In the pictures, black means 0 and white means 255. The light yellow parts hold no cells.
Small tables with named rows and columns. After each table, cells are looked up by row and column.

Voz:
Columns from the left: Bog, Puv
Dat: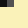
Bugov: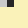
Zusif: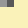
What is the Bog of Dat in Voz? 16
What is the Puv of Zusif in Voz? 88
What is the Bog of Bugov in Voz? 201
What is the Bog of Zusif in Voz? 151
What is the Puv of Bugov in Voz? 38
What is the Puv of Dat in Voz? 82
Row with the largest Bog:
Bugov

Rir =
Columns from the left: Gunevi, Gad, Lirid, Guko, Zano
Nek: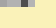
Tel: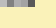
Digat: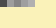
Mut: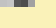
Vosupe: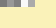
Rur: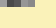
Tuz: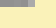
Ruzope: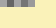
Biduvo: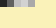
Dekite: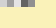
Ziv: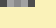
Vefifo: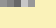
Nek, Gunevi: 164
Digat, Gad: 157
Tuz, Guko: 144
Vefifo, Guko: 199
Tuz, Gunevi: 145
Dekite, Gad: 159
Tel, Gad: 129
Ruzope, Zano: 154
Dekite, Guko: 99
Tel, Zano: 89
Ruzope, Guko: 117
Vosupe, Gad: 152
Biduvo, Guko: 210
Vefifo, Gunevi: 148
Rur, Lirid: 87
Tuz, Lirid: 148

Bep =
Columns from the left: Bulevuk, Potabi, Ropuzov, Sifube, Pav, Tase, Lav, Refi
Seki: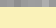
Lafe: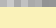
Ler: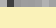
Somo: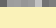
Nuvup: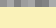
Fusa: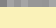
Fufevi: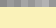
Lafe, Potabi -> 202
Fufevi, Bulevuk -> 139
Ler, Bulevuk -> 178
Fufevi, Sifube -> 165
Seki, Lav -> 174
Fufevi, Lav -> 179
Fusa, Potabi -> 164
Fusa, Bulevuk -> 131
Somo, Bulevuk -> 102
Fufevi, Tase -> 168
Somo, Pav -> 155
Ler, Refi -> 162
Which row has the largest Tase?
Somo

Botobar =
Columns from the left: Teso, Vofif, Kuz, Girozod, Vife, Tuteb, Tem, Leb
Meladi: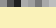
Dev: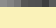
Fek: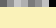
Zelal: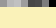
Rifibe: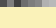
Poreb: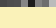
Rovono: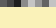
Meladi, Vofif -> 80
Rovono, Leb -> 195
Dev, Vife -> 81
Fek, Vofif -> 149
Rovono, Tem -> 99
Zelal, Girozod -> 157
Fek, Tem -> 193
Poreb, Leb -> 187
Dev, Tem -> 62
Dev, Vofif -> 132
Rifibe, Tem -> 177
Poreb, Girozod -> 134
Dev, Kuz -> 119

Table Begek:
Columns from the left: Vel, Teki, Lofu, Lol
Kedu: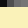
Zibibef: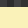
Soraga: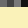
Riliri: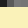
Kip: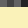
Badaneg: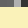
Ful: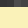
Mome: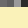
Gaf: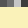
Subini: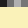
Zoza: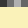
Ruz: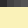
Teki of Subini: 112
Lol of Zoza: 102
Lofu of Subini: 176
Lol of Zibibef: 51
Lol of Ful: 68
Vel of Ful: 53
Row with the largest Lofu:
Gaf

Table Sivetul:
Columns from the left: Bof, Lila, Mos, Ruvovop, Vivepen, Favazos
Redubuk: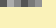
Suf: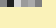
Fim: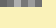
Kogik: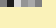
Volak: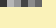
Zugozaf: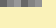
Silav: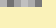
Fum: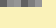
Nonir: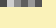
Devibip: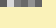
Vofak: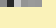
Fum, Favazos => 151
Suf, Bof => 135
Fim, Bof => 102
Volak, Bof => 54
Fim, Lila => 118
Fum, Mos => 150
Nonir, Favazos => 84
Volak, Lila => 182
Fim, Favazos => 113
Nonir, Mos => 140
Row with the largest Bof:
Silav

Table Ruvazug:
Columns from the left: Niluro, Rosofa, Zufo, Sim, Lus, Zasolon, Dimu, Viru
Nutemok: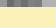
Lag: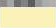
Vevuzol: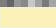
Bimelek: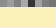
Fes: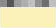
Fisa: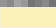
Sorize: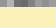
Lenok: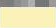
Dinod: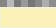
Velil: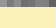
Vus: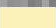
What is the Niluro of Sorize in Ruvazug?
150
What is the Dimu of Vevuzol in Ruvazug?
122
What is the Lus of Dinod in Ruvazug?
118
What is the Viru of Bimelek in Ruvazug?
115
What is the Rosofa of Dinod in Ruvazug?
184
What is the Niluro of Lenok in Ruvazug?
126
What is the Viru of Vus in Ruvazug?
126
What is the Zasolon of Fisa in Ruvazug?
126
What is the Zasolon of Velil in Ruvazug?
130
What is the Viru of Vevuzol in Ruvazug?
164
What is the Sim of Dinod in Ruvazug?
154
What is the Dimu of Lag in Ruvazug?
171
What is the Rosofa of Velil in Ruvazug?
123
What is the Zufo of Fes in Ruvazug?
156
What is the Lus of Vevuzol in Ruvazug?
200

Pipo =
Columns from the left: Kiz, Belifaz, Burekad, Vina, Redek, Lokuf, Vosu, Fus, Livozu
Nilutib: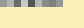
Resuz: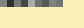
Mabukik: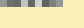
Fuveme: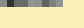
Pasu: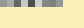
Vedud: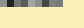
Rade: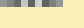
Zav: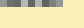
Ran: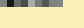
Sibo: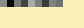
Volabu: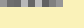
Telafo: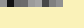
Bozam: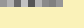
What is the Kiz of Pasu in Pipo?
151
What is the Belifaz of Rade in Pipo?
131
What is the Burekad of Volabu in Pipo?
106
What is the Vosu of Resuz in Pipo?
89
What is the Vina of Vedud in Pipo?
91
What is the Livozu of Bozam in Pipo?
151
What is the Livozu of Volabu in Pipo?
151
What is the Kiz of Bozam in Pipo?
151
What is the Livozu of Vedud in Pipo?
122
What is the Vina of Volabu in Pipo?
184
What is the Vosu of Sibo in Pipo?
59
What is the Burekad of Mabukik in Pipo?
106

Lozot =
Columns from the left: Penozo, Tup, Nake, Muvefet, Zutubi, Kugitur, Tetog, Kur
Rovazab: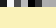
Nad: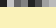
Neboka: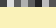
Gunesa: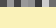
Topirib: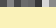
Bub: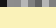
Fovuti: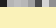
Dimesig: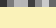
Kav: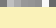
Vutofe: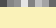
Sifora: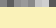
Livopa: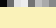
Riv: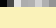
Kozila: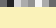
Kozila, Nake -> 216
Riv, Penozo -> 4
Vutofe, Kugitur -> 193
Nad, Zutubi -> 35
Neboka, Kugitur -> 35
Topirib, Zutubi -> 101
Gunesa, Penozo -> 77
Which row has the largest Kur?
Nad

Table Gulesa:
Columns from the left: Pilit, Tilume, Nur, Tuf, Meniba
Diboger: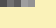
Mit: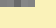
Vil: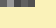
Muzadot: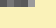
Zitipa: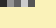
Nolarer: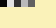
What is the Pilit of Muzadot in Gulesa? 89
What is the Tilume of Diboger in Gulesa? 114
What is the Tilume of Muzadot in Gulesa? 119
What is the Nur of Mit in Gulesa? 106
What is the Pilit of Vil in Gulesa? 97
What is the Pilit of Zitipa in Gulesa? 42
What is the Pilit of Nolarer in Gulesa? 6
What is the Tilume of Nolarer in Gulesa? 227
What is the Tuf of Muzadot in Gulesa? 89
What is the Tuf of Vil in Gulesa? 97
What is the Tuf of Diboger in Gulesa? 159
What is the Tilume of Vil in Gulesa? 153
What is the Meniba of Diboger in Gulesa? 147
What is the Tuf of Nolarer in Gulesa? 186
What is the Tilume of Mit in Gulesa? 131
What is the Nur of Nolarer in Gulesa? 50
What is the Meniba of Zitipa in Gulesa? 85
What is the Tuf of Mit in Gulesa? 135
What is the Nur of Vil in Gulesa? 73
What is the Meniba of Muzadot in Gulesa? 155

